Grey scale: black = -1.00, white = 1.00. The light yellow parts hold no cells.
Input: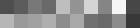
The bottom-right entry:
-0.56
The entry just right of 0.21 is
0.26
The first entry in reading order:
-0.39
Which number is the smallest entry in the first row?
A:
-0.44
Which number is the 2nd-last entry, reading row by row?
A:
0.10
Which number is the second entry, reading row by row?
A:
-0.28

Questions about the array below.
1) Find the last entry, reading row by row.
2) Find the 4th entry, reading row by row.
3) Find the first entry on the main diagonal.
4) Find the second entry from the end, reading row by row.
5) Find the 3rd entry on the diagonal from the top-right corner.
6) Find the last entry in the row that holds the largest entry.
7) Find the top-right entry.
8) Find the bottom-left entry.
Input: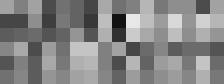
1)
-0.06
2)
-0.40
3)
0.27
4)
0.38
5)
0.11
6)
0.43
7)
0.27
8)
-0.11

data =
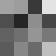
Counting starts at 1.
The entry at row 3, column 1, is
-0.23
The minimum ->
-0.71
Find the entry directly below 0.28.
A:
-0.39
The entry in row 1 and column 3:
-0.55
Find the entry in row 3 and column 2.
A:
-0.12

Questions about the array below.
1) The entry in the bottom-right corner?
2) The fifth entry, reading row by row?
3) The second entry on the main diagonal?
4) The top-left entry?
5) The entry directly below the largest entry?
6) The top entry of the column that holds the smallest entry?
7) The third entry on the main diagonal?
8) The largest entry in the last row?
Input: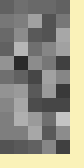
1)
-0.50
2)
-0.24
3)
-0.01
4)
-0.24
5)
0.10
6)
-0.13
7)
-0.30
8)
0.05

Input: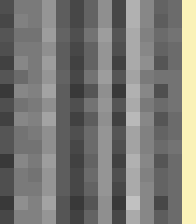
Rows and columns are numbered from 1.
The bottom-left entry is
-0.44
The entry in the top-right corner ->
-0.16
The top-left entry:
-0.38
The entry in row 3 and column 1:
-0.33
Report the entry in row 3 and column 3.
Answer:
-0.10
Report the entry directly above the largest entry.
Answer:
0.33
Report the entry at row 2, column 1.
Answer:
-0.44
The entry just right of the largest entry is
0.06
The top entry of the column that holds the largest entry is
0.39
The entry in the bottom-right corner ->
-0.16
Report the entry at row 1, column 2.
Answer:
-0.04
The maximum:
0.51
